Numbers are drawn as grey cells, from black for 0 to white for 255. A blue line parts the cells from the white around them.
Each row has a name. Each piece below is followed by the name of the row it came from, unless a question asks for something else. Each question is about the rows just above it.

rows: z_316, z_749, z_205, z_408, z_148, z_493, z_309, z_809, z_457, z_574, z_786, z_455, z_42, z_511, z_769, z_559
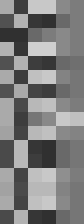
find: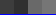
z_455
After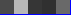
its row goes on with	[118]
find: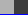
z_148
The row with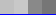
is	z_769
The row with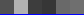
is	z_148

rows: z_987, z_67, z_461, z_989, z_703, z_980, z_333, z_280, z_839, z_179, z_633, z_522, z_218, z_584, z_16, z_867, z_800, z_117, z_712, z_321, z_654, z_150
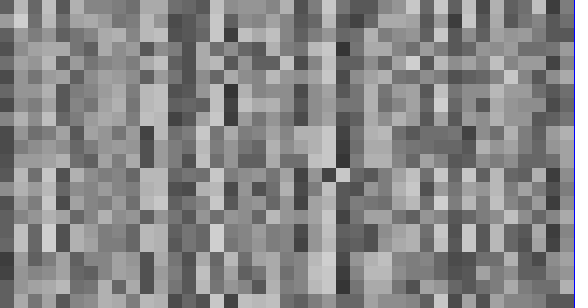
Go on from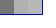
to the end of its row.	[111  88 111 111 117  67 141 111 177 125  96 155 177]
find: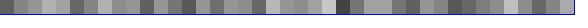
z_867

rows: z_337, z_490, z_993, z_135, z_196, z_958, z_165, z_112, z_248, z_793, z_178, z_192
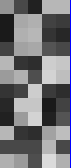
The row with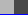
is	z_178
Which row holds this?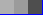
z_192
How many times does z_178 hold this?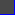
4
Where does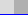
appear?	z_192

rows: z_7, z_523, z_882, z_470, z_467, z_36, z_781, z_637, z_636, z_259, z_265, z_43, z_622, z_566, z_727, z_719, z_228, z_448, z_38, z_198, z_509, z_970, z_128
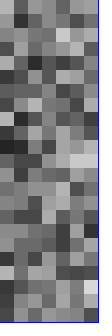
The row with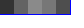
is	z_523
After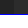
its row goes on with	[125  71 165 151 180]
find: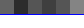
z_467
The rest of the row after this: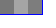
[85]
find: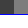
z_622
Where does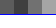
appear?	z_448

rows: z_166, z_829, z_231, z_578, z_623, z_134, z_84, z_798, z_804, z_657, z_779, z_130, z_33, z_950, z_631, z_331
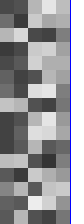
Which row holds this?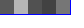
z_331
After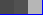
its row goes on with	[229 189]
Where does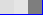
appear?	z_84
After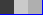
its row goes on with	[153]
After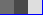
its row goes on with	[229 126]

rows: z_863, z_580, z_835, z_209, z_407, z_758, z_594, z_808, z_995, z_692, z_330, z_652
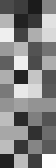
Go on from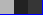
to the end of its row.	[225]
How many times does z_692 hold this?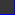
0
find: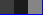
z_863
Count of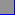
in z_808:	3
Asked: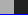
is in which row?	z_758
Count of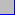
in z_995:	1

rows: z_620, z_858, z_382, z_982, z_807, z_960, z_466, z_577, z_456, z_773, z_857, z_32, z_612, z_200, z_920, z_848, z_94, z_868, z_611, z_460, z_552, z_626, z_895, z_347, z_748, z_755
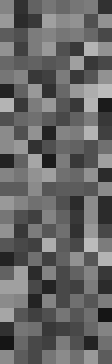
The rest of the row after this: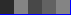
[56]
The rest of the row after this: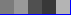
[146]
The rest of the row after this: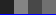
[ 86 124]
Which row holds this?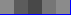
z_755

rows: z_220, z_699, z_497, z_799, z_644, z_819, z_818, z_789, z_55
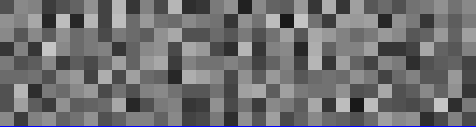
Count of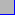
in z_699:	1
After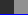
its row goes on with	[ 87 160  74  99 137 107  99  81 107 160 137 145  46  74 130  74]
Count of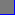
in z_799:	1

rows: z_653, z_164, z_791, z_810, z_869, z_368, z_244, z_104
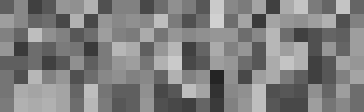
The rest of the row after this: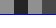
[158 171 123  95  64  87 129 164]
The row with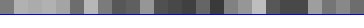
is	z_104
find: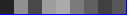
z_368
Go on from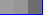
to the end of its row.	[ 87 171 196 177  64  87 164 150]
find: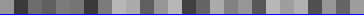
z_810
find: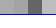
z_244
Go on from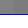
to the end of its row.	[171 117 150 136 144 150 150 109 136 183 109  64  80 101  95 158]

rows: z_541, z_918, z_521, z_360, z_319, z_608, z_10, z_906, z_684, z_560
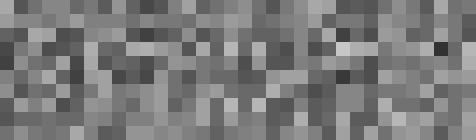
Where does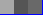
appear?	z_319
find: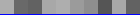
z_360
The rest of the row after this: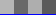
[ 78 134  78  98 198 174 168 120 142 148 174  50 105 182]
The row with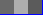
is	z_360
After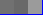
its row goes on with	[ 91 120 161 120 128 142 155 113 105 142 155 113 105 105 174 128 105  78
  91 134 134 105 120 120 128 161  98 113 120]
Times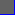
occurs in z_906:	5
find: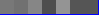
z_319

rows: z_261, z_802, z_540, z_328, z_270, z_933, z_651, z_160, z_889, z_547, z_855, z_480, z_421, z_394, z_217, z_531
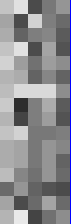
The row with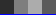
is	z_160
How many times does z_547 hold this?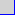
1
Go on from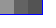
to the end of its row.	[75]
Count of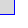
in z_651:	3

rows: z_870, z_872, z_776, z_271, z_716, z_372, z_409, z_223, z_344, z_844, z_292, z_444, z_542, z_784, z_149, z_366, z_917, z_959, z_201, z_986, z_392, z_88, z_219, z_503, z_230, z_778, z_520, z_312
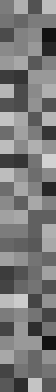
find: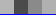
z_409
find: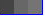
z_392
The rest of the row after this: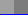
[53]

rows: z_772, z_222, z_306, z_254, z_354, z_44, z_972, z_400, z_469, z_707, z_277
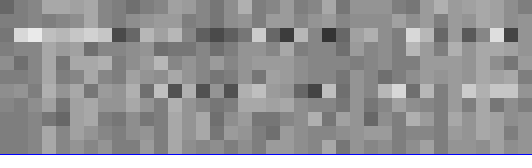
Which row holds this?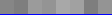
z_707
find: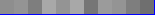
z_707
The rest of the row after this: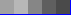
[ 95 118 204 103  60 183 134  52 103 161 176 142 126 216 183 103 155  89
 134 222  68 148]
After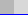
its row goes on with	[111 183 126 155 204 176 198 198 148]
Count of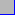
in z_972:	2
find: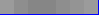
z_707

